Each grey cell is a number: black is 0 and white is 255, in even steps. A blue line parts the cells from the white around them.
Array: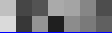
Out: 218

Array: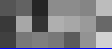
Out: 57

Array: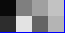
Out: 45

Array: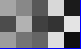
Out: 76

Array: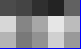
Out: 215

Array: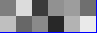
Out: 191

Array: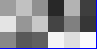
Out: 228
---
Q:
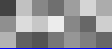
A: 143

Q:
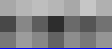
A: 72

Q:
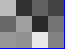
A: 104

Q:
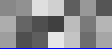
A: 173

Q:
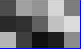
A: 41

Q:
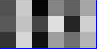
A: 89

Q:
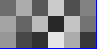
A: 164
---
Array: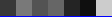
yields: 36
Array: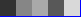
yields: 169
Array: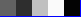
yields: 192
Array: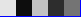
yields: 194
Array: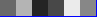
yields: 72
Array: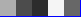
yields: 44
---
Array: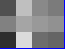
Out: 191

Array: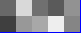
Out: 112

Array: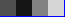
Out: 21

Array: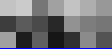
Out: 195

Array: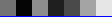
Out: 74

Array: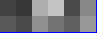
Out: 196

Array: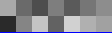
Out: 90

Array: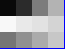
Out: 43

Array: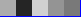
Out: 208

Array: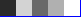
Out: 105
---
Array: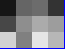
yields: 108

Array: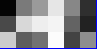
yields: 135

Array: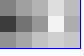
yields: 221

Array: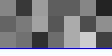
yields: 134

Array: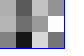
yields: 194

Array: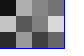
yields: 135
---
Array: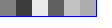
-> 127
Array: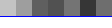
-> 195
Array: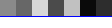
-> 138
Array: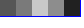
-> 86
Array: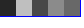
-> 38
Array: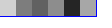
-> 209
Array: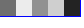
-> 111
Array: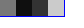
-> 120
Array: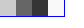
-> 204
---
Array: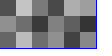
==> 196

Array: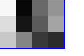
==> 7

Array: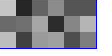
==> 38

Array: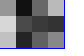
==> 17

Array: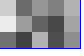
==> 107

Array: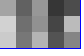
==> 97
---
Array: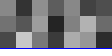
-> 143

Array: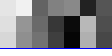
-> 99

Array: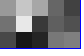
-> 167

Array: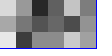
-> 40

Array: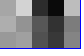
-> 44

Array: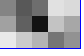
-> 110

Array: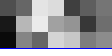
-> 228

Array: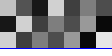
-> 23
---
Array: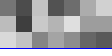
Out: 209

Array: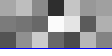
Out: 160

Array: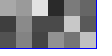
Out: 102

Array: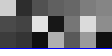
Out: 133

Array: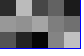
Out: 27

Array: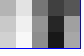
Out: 86
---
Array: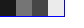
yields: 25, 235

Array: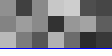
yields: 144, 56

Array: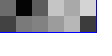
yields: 108, 60

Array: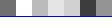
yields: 113, 147

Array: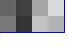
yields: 100, 179

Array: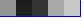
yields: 148, 200

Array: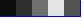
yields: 14, 83

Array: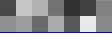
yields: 73, 136
